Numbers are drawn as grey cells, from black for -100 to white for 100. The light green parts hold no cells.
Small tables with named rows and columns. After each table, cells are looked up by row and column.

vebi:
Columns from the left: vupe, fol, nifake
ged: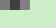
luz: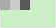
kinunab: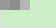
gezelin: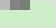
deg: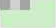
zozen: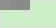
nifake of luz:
-32
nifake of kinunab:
42
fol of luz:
60
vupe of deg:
30
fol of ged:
-51
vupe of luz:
33
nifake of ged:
0
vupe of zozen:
12
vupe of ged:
-4
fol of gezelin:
3
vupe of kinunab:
20
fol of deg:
62
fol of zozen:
8

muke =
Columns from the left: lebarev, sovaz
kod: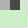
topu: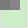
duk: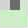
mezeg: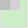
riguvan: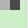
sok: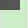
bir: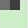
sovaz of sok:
-33
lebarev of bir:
-12
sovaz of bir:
-53
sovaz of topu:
5
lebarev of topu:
-4
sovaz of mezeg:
64
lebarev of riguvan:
40
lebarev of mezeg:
49
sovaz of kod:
-42

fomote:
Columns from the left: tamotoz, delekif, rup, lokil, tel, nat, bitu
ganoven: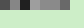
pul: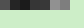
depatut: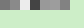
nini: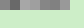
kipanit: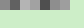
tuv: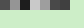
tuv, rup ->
-77
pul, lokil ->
-58
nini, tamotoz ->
5
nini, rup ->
31
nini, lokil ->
25
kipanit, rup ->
41
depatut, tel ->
20
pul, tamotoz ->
-37
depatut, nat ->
23
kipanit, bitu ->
24
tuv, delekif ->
17
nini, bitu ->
20
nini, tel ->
5
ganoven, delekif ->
5
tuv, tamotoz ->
-39
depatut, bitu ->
2
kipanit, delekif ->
-24
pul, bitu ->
-1
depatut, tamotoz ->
-7

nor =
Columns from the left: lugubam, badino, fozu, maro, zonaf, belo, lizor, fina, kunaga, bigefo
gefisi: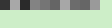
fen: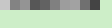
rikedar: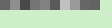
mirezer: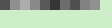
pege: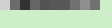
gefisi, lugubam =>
-59
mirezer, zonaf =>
-31
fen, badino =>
3
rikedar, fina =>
21
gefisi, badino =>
32
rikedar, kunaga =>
-20
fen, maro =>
-32
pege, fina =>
-11
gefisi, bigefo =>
21
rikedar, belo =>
-29
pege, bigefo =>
-11
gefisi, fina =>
-15
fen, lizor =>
23
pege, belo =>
-32
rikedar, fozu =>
-43

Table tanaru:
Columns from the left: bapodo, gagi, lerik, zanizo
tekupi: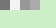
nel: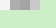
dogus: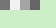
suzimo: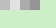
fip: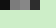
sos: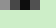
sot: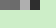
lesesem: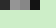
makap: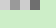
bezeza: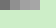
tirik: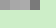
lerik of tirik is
34
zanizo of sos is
-37
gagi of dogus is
89
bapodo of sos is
13
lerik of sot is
37
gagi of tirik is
32
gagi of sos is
-44
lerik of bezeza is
26
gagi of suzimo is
77
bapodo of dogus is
-9
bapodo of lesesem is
-66
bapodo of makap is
63
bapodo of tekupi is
-8
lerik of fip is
6
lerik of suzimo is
34
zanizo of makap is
-13
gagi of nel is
36
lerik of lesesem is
6
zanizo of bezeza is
30
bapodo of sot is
-13
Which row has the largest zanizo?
nel

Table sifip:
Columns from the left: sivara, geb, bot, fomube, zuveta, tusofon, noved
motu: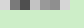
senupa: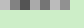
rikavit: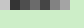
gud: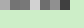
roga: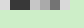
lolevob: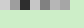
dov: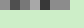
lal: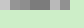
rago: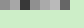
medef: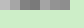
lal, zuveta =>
-3
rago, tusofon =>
46
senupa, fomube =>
33
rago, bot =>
-56
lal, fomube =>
-3
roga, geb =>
-56
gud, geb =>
-9
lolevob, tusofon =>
43
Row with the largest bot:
lal

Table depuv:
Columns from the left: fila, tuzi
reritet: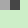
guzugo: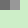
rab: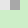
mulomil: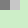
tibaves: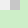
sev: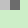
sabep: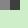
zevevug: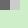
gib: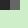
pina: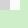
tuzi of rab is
32
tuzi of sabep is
-51
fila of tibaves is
88
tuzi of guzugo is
19
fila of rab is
81
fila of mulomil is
-2
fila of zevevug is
-18
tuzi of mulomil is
56
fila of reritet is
32
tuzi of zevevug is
60
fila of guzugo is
-14
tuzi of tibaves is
56
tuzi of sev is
-15
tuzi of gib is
-20
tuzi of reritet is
-45
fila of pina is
66
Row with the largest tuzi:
pina

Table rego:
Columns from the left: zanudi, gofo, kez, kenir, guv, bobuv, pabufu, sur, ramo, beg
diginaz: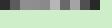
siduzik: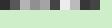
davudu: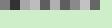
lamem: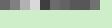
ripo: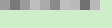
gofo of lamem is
0
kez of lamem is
39
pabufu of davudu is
-26
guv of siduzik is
29
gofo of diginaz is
-28
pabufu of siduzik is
85
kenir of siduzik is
13

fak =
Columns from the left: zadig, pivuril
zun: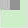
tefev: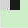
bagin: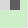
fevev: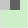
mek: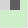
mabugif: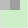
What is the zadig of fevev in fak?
55
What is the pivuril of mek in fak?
-26
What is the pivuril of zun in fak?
15
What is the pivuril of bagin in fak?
-26
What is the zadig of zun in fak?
50
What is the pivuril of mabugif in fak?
24
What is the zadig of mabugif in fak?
47
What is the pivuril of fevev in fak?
-24
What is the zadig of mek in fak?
67
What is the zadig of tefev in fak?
66
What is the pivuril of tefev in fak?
-79
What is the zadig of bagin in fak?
70
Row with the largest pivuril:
mabugif

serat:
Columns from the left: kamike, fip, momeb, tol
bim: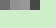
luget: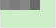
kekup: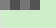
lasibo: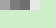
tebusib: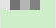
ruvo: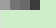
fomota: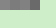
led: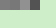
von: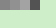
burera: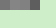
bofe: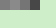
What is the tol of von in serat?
-35
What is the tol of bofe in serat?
-44
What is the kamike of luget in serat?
4
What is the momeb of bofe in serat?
-8
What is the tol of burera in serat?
-26
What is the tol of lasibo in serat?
82
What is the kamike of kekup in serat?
-2
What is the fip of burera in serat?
4
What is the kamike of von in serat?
4
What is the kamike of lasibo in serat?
29
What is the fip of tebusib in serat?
-10
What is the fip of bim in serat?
14
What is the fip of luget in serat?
-3
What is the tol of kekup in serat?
-35
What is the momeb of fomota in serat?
1
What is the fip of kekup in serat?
-37
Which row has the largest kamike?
tebusib

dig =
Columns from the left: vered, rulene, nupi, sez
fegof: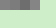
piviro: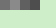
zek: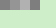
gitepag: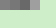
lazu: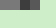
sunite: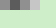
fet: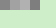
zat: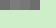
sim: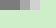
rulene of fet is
27
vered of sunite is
12
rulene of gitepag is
-7
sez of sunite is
55
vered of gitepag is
0
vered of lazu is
-6
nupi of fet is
39
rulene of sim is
-3
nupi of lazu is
-52
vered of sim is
-3
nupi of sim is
32
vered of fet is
5
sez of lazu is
-31
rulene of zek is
17

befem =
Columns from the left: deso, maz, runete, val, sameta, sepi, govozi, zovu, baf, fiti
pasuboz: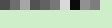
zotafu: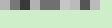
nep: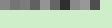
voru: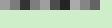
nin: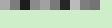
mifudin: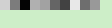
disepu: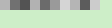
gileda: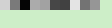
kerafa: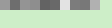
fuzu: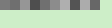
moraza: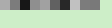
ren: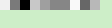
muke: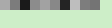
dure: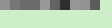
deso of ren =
88
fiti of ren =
44
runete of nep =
-3
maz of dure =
-7
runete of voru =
-59
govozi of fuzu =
37
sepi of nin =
-4
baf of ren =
-19
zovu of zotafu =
47
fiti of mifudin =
20
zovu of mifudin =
82
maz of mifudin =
-3
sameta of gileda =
27
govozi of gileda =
-49
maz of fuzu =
-13
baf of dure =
15
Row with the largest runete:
pasuboz

